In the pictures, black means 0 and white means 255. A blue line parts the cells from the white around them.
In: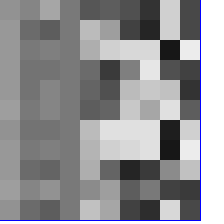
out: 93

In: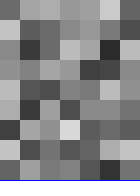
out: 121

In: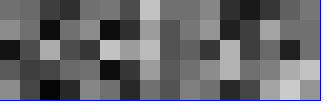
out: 5

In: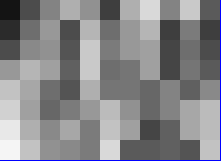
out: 145

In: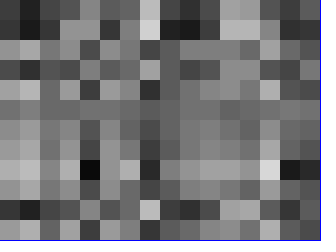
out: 99

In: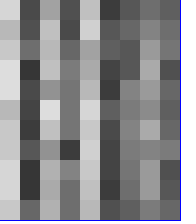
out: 177

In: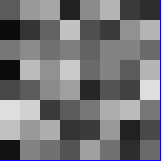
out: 113
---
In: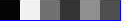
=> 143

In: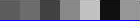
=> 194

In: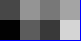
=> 2

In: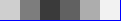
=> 173

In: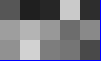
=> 45

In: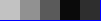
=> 46
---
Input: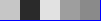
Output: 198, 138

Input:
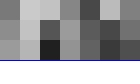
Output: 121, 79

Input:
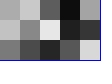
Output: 172, 216

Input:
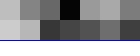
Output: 190, 63

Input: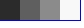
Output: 43, 248

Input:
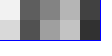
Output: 242, 49
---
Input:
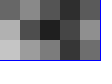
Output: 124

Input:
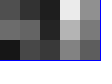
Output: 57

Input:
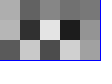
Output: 76

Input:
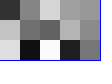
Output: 251

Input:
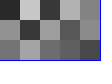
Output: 109

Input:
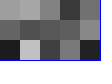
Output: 64
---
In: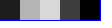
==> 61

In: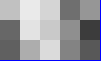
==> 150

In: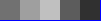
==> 113

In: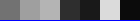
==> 114

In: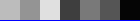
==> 121

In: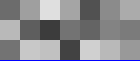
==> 139
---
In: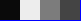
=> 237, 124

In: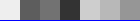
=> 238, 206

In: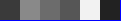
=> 242, 137

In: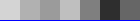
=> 212, 191

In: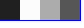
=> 252, 172

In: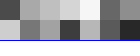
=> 246, 213
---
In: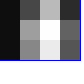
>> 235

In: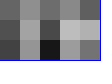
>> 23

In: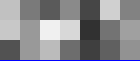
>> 187

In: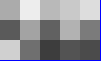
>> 61

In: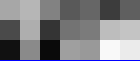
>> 10

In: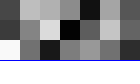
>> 24

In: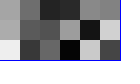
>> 103

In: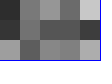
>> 135

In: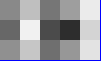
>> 111

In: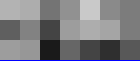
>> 26
